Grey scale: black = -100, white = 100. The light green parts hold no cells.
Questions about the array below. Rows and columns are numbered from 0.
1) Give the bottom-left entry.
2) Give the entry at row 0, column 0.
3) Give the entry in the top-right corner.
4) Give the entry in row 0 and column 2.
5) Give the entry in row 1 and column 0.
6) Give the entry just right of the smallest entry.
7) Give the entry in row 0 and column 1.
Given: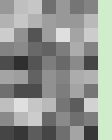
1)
-46
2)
19
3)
3
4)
55
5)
40
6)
-34
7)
50

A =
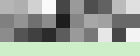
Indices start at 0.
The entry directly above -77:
-45
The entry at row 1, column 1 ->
15
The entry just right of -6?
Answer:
81
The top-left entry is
42
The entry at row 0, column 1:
37
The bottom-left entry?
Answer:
10
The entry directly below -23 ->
26
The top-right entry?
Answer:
76
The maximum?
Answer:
96

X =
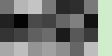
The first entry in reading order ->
-10
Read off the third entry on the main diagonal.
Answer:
-25
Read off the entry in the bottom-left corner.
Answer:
32
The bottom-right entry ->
48
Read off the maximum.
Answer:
54
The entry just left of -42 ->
-97
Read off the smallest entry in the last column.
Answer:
-86
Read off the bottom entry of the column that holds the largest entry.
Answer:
16

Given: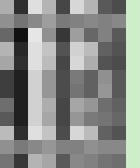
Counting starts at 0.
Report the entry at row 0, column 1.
-63
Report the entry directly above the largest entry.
7
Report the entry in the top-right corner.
-40
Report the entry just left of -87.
-19
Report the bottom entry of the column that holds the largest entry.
41
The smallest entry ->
-87
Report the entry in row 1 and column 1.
-9
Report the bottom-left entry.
-9
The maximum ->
80
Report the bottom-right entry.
-14
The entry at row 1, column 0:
13
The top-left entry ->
36
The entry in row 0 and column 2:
75

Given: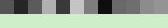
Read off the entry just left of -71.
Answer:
-34
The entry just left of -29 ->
-71

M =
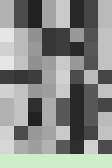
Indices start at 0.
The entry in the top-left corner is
40
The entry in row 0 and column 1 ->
-41
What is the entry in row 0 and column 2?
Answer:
-74
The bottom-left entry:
69
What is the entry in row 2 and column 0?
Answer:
80
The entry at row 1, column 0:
40
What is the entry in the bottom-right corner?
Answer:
-41
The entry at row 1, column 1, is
-41
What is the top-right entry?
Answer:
46
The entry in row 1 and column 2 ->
-74

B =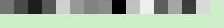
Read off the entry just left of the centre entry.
2
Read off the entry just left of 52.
-100
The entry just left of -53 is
30
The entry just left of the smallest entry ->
8

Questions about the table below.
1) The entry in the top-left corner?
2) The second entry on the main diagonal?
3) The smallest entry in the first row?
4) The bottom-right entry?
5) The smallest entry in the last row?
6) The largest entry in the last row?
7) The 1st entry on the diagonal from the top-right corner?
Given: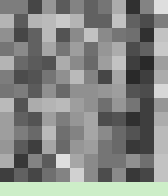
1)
-2
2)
-29
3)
-62
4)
52
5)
-56
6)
64
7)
74

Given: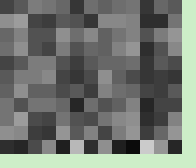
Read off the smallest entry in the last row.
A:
-91
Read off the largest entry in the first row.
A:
-3
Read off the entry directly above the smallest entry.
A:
17
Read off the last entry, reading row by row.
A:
-70
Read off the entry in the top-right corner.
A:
-30
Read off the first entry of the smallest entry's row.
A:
-64
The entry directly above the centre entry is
-30
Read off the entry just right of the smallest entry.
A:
59
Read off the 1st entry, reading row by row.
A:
-47
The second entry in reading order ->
-30
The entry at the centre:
-41
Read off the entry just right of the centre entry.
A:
12
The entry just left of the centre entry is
-58
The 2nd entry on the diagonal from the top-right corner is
-64
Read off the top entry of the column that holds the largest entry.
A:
-58
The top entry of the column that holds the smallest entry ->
-9
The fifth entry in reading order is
-19
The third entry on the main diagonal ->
-36
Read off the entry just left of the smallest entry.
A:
-76
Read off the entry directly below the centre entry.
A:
-52
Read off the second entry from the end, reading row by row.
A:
17
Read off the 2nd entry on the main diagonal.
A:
22

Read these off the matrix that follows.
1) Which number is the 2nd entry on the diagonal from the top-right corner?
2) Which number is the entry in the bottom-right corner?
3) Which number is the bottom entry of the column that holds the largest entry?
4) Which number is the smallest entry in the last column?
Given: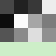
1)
30
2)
13
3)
8
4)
-3

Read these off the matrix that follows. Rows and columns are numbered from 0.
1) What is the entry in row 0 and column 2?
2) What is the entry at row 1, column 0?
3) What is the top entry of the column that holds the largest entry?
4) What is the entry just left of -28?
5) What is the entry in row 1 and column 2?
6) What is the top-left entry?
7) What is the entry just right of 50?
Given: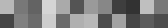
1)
-22
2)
-46
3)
67
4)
-46
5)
-16
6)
44
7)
-6

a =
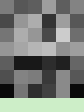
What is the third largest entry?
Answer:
42
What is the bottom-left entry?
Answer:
-92
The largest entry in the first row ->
24
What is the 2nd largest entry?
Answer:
48
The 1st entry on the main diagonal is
-3
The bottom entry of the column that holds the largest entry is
8
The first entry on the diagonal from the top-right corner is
3
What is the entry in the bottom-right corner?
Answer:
-92
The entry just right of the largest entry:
-14

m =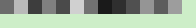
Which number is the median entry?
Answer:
-16
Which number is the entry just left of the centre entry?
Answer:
63
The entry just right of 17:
-27

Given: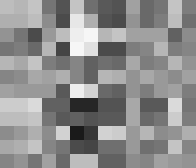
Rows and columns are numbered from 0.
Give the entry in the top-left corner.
48
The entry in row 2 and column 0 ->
15
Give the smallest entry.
-80
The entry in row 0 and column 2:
54
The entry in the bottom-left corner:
4
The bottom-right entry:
15
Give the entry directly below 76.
-24
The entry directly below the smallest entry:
-41
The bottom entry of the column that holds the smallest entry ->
48
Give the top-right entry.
-2
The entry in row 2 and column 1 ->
-8
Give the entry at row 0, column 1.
43
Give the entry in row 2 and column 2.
-41

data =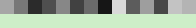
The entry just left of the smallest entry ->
-17
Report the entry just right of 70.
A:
-28
